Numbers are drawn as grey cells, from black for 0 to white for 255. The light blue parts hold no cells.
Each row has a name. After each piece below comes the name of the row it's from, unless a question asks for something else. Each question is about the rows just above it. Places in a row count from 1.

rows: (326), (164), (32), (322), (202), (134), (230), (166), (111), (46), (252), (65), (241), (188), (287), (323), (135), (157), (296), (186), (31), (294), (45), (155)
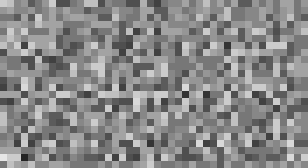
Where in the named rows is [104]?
(252), 16
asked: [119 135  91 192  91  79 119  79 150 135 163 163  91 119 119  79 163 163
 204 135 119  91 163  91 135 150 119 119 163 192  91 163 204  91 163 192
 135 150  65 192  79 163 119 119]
(186)
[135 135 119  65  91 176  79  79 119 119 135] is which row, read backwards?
(326)
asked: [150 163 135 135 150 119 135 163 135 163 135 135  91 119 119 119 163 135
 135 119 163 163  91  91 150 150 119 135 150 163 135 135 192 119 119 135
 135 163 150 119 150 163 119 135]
(164)
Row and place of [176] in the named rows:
(326), 21

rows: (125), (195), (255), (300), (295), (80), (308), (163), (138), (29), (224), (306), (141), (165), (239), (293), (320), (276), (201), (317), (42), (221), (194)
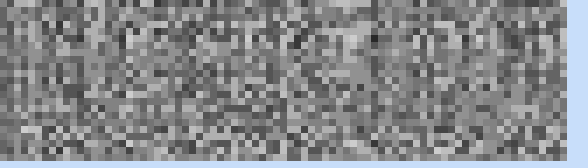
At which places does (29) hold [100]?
1 2 6 7 16 17 19 28 31 33 44 45 46 55 59 60 72 73 76 80
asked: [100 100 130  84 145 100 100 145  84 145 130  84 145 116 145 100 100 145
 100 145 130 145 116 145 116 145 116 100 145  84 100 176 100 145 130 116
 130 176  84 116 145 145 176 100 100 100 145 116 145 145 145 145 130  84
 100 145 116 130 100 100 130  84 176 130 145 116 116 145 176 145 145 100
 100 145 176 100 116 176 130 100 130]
(29)
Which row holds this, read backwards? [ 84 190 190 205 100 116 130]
(221)
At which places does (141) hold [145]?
5 8 19 24 26 33 35 40 48 51 53 54 63 72 74 75
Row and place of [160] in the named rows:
(255), 38

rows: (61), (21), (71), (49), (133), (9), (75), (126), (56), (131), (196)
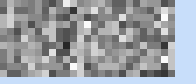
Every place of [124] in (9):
1 6 7 15 20 24
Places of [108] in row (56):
9 11 20
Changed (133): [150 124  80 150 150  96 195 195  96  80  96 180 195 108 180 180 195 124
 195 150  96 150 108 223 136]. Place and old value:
5, [165]
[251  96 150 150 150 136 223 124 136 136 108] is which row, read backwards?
(71)
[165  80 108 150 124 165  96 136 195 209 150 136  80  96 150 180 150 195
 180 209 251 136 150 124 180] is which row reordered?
(131)
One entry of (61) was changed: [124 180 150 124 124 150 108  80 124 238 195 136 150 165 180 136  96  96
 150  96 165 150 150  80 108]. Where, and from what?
4, [136]

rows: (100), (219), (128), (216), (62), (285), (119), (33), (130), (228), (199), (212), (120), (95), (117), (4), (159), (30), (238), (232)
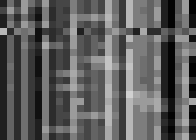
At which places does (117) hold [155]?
11 12 20 21 22
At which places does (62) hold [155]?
17
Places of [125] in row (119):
4 19 20 21 23 27
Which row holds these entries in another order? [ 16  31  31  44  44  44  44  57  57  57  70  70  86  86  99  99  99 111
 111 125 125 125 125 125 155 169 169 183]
(232)
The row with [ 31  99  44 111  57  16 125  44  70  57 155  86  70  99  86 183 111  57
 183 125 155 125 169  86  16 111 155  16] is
(4)
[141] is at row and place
(30), 11

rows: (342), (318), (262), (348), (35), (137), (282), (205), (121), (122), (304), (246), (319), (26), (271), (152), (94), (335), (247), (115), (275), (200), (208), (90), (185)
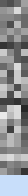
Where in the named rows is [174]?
(247), 1
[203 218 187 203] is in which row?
(208)
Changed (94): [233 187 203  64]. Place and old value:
3, [218]
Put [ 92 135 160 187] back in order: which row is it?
(115)
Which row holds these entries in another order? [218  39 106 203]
(152)
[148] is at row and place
(318), 1
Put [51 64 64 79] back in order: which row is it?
(271)

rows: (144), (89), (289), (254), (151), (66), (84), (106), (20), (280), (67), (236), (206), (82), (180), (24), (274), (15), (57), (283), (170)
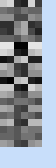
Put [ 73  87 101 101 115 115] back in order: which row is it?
(180)
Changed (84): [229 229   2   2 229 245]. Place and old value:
6, [229]
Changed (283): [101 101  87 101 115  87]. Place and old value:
4, [115]
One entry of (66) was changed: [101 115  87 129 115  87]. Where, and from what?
2, [101]
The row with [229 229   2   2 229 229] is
(84)
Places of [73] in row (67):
3

